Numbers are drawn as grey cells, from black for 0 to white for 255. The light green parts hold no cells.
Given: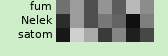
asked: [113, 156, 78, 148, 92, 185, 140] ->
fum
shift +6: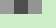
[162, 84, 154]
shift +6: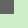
[105]
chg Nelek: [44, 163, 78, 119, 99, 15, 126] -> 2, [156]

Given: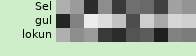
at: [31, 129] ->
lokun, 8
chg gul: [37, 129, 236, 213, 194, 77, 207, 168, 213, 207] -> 4, [221]
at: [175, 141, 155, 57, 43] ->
lokun, 1
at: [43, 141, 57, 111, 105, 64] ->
Sel, 3

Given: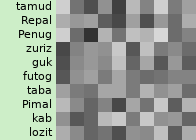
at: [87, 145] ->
futog, 1
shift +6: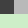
[70, 191]
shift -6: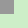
[146]
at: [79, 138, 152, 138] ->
guk, 1

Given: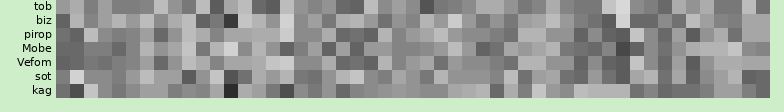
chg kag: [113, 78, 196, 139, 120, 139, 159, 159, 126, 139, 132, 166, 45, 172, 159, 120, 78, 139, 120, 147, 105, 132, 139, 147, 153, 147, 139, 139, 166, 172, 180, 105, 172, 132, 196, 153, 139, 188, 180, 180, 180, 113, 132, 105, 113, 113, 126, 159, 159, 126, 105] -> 34, [126]
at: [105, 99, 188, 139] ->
tob, 21
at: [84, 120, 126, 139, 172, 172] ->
tob, 27
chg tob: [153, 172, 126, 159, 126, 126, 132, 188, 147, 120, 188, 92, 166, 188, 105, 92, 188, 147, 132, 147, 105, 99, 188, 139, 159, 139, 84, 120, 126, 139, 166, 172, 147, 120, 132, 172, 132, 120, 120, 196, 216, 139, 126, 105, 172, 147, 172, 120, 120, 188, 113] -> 31, [172]
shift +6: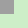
[165]

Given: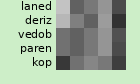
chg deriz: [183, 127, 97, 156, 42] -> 5, [50]
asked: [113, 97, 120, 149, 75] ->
paren
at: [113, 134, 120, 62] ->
kop, 2
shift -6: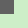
[91]
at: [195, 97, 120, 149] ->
laned, 1
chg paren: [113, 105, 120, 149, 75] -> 2, [97]

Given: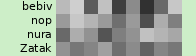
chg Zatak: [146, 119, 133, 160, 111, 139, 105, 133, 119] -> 7, [98]
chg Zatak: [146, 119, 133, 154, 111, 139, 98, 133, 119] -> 4, [160]
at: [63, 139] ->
bebiv, 5

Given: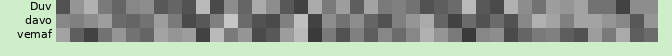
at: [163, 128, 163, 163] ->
davo, 36
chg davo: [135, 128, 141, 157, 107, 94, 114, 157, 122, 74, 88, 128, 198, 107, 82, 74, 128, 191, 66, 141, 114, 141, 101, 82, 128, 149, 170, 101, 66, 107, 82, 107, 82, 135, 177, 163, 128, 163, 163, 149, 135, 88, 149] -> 6, [101]
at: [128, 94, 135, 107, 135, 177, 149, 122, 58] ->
vemaf, 22
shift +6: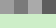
[163, 128, 176, 100]
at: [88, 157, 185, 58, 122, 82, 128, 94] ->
vemaf, 16

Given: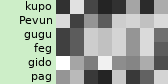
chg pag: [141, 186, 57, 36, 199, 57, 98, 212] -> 1, [149]
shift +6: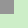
[155]
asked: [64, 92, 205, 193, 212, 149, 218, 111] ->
gugu

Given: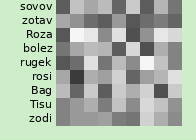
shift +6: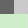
[107, 208]
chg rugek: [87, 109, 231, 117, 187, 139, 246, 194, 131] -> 3, [224]
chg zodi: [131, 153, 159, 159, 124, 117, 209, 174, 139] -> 3, [153]
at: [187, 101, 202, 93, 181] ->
sovov, 4
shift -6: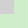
[203]
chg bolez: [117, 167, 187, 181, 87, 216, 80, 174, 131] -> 5, [93]

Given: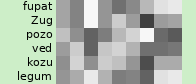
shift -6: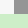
[241, 143]
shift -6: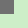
[106]

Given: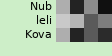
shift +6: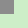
[146]
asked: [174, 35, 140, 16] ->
Nub
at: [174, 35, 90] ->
Kova, 1
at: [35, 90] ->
Kova, 2
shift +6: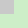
[207]
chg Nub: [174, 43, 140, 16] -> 2, [35]

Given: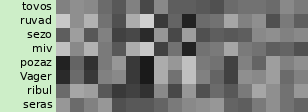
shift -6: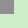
[137]
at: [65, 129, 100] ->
pozaz, 13
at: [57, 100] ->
ruvad, 8
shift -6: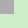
[166]
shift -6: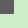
[88]

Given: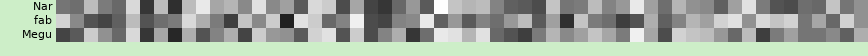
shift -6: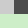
[198, 70]
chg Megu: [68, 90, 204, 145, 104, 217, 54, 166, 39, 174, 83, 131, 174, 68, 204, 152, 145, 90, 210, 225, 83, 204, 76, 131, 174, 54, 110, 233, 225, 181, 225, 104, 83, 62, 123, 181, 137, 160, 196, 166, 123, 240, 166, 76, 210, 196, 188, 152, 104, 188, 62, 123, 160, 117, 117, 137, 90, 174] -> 57, [96]
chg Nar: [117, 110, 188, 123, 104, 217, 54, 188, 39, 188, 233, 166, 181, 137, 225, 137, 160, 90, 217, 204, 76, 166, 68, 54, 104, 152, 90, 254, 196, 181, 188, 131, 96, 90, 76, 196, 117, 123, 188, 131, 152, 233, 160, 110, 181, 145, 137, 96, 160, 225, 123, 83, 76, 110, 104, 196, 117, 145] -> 9, [47]
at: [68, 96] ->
fab, 4

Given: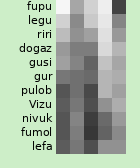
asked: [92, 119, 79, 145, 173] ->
Vizu
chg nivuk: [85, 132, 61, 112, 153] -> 4, [106]
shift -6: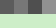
[86, 113, 73, 139]

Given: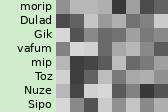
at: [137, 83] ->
Sipo, 2
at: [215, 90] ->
Nuze, 4
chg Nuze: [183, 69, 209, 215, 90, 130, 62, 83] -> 7, [56]
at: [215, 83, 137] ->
Gik, 1
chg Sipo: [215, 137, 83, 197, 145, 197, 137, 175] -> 4, [203]

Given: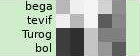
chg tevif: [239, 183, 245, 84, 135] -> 4, [91]
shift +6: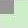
[156]
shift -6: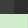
[55, 41]
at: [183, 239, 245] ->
bega, 1

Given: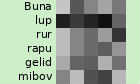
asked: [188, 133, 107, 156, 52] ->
rur
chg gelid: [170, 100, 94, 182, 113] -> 4, [176]
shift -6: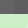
[94, 88]

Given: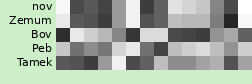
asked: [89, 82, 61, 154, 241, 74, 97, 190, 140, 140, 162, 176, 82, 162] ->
Tamek
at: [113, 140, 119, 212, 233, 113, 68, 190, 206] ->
Peb, 2
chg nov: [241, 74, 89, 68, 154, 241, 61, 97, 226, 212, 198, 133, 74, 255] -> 1, [248]
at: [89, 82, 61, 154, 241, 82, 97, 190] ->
Zemum, 2
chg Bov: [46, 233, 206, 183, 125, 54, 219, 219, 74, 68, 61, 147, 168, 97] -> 5, [133]
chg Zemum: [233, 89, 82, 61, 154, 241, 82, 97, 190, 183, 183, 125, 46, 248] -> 13, [38]

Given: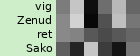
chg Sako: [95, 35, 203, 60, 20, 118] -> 3, [197]
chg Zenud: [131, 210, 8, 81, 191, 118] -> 1, [137]

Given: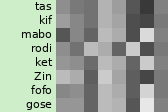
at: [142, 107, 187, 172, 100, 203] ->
ket, 2
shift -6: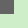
[94]
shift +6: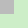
[193]
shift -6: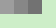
[151, 129, 108]
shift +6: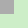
[178]
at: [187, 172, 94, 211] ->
fofo, 4
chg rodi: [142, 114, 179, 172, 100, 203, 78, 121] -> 3, [187]

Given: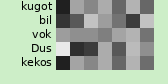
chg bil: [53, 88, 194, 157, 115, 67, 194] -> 6, [60]
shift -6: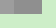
[151, 137, 137]

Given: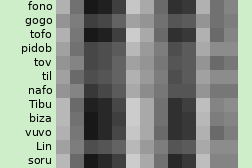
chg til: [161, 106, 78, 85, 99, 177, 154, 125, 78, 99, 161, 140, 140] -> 10, [91]
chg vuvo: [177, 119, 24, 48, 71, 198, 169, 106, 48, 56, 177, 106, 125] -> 4, [40]
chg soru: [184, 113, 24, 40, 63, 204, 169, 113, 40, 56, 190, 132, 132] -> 2, [106]
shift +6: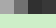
[175, 119, 54, 62]
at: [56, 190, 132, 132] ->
soru, 10
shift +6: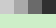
[210, 175, 112, 54]
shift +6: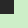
[46]

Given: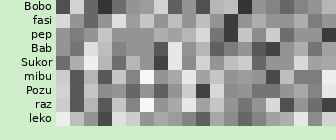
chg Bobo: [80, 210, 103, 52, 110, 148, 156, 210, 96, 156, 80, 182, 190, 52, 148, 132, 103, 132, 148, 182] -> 10, [148]
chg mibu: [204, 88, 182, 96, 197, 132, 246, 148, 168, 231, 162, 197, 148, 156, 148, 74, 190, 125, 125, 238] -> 4, [88]
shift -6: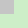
[191]

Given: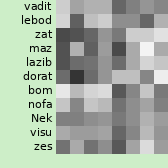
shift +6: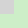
[218]
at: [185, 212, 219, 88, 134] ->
bom, 2
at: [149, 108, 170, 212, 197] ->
lazib, 4
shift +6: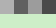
[183, 102, 162, 80]

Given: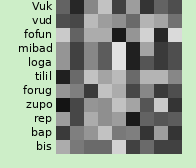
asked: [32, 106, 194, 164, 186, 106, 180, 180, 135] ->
tilil
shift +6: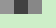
[155, 71, 141]
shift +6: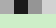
[178, 32, 155, 216]
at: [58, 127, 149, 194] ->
bap, 1

